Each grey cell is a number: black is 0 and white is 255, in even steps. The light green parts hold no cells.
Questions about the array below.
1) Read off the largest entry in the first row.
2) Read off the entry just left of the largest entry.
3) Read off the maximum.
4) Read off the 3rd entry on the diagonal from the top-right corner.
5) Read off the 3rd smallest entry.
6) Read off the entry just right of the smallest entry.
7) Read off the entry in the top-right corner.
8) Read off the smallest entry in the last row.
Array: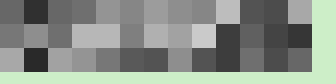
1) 189
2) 162
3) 202
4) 111
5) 54
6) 162
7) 168
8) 41

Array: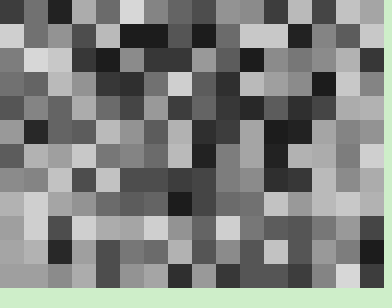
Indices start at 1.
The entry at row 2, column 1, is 207
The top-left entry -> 61
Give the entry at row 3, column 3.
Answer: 200
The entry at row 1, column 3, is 34
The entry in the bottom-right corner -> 61
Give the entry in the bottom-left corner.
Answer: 159
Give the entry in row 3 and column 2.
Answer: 215
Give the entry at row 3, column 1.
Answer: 125
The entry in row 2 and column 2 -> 113
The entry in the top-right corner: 165
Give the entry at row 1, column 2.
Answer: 113

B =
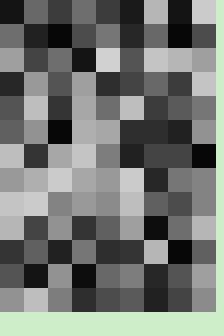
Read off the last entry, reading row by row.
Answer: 139
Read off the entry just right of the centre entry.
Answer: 33
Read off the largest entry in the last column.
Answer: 203
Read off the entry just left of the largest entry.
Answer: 20
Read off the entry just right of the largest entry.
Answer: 84
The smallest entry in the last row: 33
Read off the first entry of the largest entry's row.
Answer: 159
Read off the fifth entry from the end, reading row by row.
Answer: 76
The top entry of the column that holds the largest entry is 60
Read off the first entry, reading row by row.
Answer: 20
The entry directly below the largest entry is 46
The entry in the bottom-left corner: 146
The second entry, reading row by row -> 104
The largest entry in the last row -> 190
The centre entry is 125
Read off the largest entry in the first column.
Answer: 196
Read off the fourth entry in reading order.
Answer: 110
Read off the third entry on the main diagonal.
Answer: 110
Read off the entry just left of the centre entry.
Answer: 196

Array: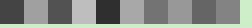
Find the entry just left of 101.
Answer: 152
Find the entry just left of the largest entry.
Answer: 82
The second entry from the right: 101

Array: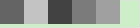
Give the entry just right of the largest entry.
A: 66
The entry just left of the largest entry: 100
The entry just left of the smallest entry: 195

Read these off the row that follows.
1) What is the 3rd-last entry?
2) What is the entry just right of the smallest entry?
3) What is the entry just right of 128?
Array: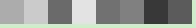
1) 128
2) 91
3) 56

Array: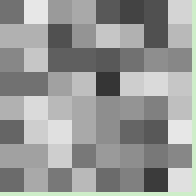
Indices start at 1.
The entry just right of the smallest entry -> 206
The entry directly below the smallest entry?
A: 142
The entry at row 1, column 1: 113
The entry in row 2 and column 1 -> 177
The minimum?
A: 53
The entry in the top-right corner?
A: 212
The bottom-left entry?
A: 107
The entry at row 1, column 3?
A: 154
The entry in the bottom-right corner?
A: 224
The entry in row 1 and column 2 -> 231
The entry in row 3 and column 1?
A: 135
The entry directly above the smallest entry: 88
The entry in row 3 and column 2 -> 198
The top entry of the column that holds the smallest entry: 88
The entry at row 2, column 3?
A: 80
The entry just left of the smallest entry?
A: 191

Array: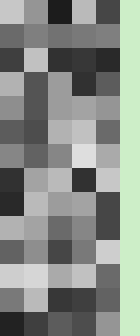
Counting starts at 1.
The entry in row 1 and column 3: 28
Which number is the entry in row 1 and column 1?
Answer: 199
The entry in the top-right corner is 70
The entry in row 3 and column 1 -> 63
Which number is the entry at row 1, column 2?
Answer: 149
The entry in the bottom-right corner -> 149
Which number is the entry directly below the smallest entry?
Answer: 114
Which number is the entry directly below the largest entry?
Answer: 49
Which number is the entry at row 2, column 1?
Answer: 106
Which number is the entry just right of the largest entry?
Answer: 170
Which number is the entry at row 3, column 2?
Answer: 193
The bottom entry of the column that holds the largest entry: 77
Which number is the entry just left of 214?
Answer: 206
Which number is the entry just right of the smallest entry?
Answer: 186

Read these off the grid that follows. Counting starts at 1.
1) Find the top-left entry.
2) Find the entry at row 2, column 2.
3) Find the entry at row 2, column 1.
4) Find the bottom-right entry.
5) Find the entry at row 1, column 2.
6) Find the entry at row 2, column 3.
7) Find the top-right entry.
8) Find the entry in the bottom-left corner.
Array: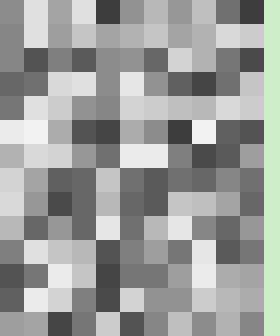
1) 140
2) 224
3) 133
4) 133
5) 224
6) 158
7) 61
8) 158

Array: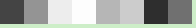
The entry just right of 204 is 46
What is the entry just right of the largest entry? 182
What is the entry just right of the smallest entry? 112

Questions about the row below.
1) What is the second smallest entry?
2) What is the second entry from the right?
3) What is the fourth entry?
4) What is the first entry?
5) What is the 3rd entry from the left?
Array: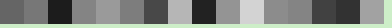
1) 34
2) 50
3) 132
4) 101
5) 28
